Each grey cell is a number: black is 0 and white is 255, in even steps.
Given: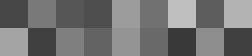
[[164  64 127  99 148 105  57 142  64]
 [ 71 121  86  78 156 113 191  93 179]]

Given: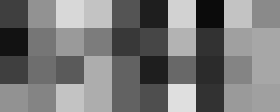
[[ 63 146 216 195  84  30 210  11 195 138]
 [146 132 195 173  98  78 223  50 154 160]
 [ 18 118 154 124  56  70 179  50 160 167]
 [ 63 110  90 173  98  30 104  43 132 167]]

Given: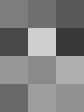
[[151 138 174]
 [104 158 144]
 [125 112  88]
 [ 72 207  56]]

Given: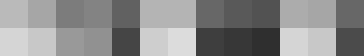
[[213 200 153 145  69 206 220  62  55  47 213 200  75]
 [186 166 124 131  97 180 180 103  89  82 172 166 103]]

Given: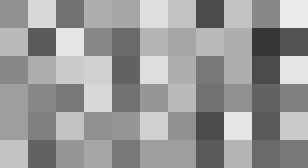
[[186  90 229 136 106 180 166 186 174  55  83]
 [136 174 202 208  98 222 174 120 174  75 229]
 [158 128 194 144 150 208 144  75 229  90 202]
 [194  98 150 166 120 158 158  90 180 106 120]
 [158 136 120 215 113 150 186 113 144  98 128]
 [144 215 113 174 166 222 194  75 194 136 235]]

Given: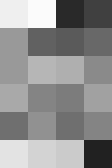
[[227 211 203  33]
 [153 182 175 138]
 [169 132 124 161]
 [111 145 111 132]
 [153  97  90 104]
 [239 251  41  64]]

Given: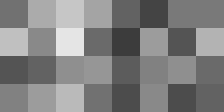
[[192 137 229 106  60 156  84 179]
 [113 171 198 164  98  68 121 121]
 [129 156 186 113  76 137  76  98]
 [ 84  98 143 150  92 129 143 106]]
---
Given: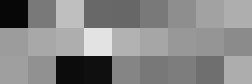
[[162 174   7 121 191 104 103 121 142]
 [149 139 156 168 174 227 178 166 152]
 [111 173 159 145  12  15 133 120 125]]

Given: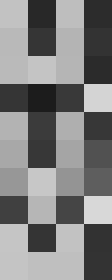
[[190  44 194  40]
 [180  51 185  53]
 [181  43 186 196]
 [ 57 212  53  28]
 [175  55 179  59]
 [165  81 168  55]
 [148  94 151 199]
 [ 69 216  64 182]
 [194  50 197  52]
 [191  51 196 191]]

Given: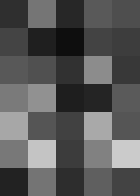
[[ 89  78  47 117  39]
 [ 67  61  68  31  14]
 [140  56  88  80  49]
 [ 36  90 122 145  30]
 [169  85 167  85  65]
 [129 203 120 196  60]
 [ 95  67  34 116  45]]

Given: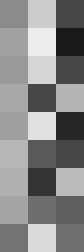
[[204  71 139]
 [236  25 161]
 [213  70 153]
 [ 71 180 168]
 [224  38 159]
 [ 89  70 182]
 [ 51 187 176]
 [109  94 164]
 [219 112 115]]

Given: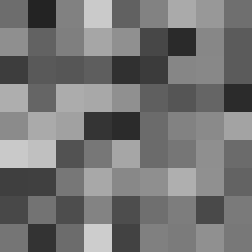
[[152 111 109  35 129 202  97 130 170]
 [135  91 143  98 127 166 144  71  42]
 [136  91  61  89  86  94  48  59 134]
 [101  43 174 101 172 168 144  95  85]
 [138 163 139 170 161  52  43 107 130]
 [143 107 201 192  82 119 166 107 118]
 [144  99  63  64 119 168 136 143 175]
 [ 73 122  72 115  77 131  77 111 125]
 [144 120 117  51 108 205  66 128 123]]

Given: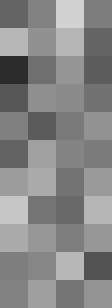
[[210 125 100 129]
 [181 101 183 145]
 [149  93  43 111]
 [138 114  87 143]
 [122 146 128  90]
 [132 123  99 160]
 [115 154 156 170]
 [105 181 198 116]
 [126 151 171 151]
 [183  82 126 134]
 [116 147 130 159]]
